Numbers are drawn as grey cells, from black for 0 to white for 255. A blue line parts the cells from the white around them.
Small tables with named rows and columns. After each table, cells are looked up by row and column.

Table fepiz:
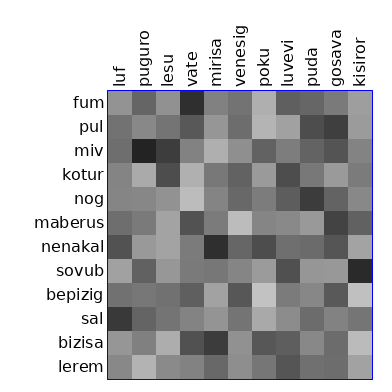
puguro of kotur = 170
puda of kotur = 120
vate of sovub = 122
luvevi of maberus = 137
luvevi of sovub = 80
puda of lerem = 112
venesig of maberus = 188
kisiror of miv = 131
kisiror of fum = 158
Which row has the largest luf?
sovub

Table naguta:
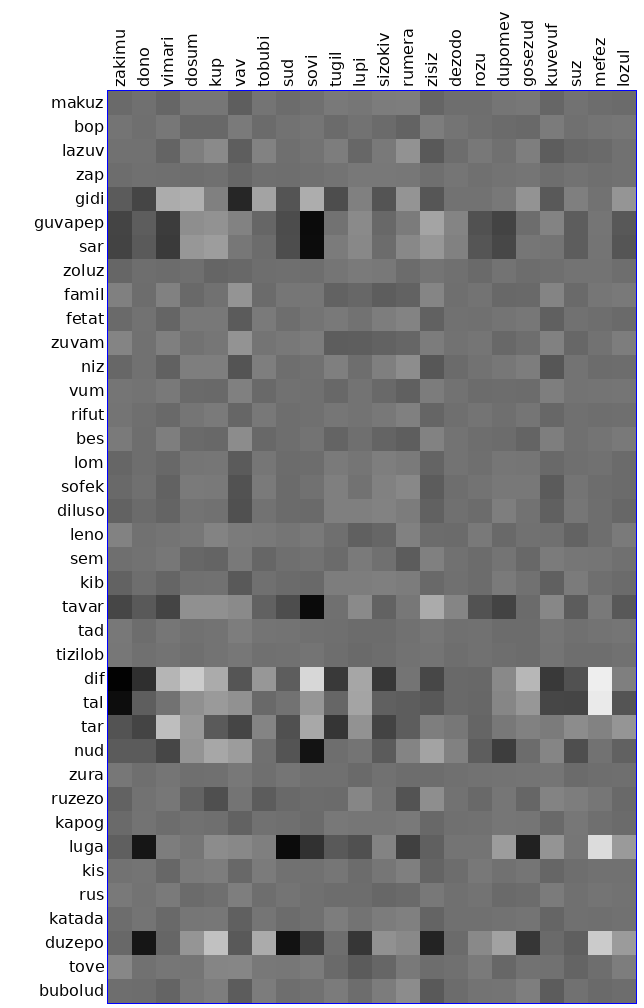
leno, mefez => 110
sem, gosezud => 104
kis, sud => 113
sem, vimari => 119
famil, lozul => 121
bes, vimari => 126
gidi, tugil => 77
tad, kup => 115
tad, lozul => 117
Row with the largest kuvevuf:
luga

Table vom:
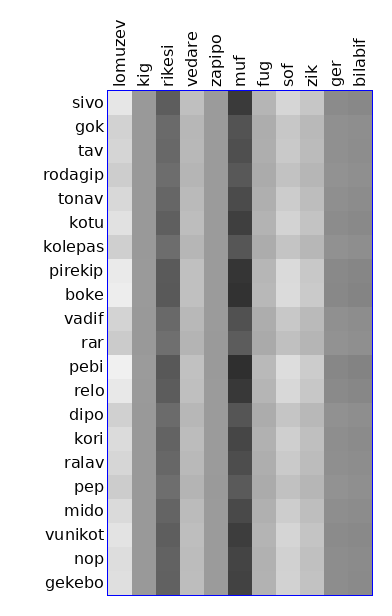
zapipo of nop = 155
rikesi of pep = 110
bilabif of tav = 141
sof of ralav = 202
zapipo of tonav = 155
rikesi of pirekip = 90
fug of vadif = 173
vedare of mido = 187
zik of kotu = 195
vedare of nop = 188
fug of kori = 177
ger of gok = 144

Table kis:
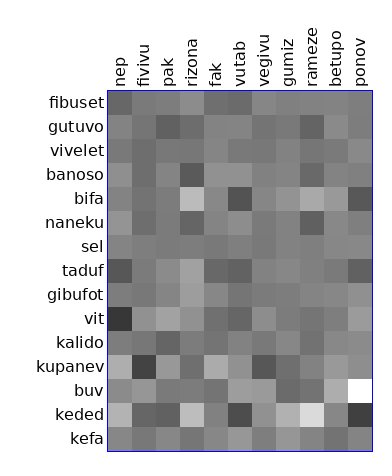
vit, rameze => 117
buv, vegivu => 154
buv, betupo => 173
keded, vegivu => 145
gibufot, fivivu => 120
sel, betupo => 135
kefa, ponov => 132
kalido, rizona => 124
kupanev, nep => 174
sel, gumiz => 130
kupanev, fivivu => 67
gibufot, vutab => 117
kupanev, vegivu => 87
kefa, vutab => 151

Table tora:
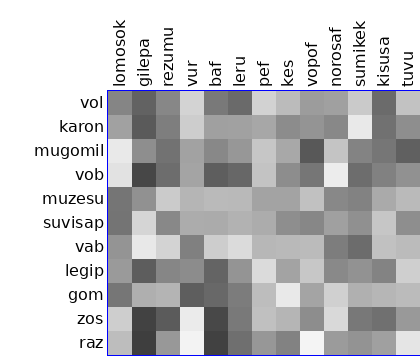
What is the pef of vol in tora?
210
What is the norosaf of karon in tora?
136
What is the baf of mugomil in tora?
136
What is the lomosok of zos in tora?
206
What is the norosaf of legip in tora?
137
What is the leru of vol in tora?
106
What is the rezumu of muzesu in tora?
203
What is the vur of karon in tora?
205
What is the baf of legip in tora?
100
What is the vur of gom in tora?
94
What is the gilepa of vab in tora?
232
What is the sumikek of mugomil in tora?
131
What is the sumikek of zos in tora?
120
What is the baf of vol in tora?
121
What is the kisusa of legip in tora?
131
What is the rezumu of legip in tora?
134

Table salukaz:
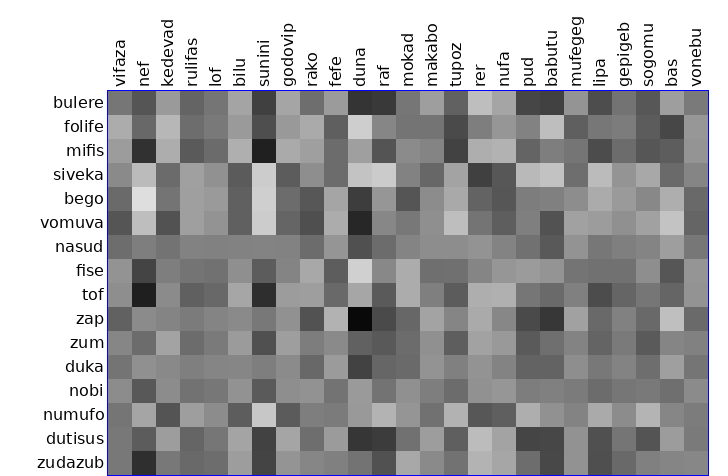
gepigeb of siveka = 148
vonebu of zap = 106
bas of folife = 71
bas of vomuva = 195
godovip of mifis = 170
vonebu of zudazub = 135
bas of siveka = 106
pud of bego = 125
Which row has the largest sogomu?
numufo

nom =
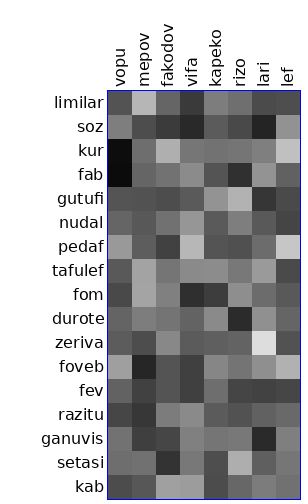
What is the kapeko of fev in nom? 110
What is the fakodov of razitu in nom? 124
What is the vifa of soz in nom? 41
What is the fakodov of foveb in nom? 84
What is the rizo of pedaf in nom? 80
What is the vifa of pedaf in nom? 183
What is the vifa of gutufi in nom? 90
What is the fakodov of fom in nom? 128
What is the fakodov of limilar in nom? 101
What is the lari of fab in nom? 147
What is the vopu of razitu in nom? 70
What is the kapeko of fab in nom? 84
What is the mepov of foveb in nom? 38
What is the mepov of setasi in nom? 113
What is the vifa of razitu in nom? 138
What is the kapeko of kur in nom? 114
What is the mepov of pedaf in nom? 93
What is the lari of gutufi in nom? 54

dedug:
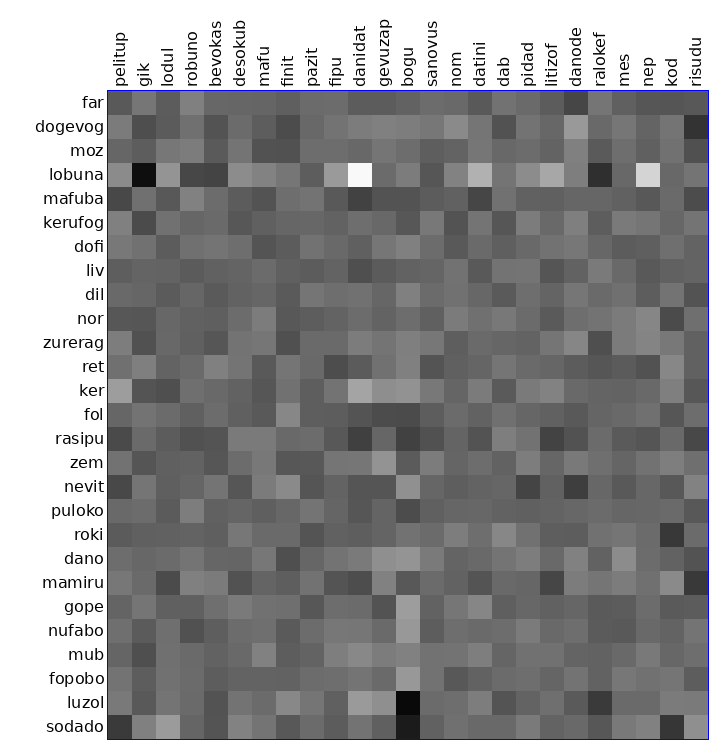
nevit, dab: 102
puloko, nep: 103
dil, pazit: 117
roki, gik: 96
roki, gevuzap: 100
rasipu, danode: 82
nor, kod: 75
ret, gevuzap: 113
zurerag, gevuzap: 116
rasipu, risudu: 72
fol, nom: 107

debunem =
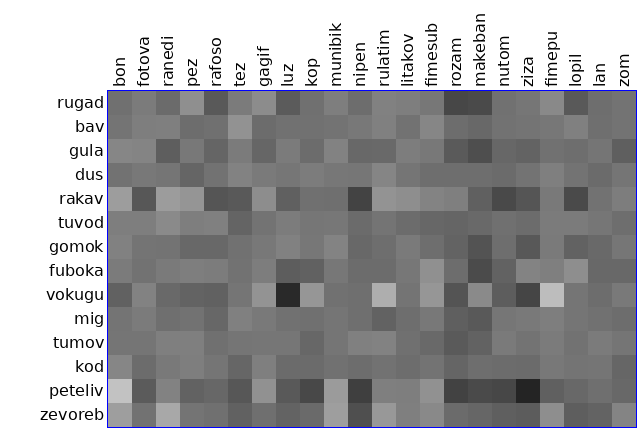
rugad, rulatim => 129
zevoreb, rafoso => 112
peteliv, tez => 87
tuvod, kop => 118
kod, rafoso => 117
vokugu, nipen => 111
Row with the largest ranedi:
zevoreb

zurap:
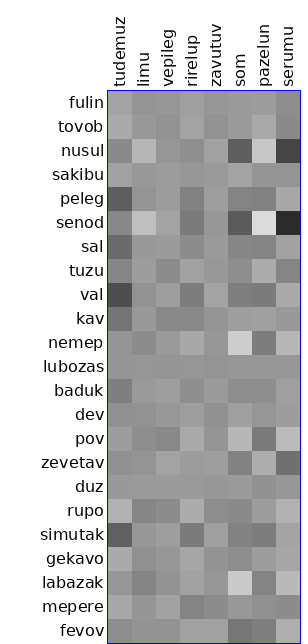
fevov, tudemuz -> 141
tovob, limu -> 153
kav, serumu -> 153
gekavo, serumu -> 166
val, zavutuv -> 163
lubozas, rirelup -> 150
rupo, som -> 138
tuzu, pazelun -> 172
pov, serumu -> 187
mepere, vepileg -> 162
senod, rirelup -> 123
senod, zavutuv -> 151
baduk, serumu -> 159
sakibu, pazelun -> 149
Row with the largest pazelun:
senod

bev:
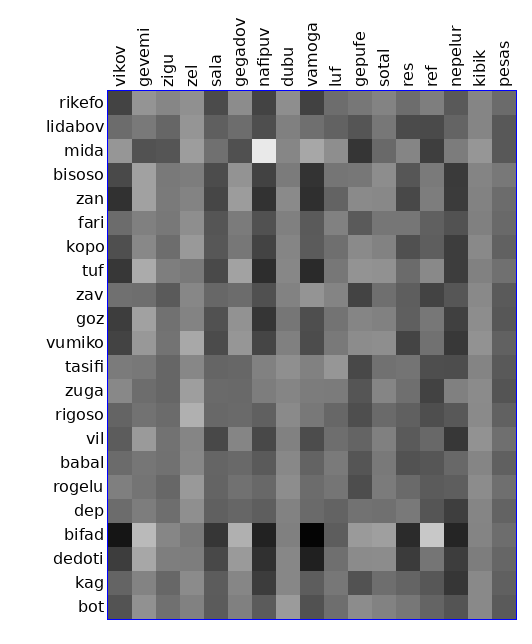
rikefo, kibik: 133
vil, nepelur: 55
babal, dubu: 136
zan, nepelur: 59
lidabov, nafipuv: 78
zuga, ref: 66
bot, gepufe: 140
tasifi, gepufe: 72
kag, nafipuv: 60
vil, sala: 72
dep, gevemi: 125
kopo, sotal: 130

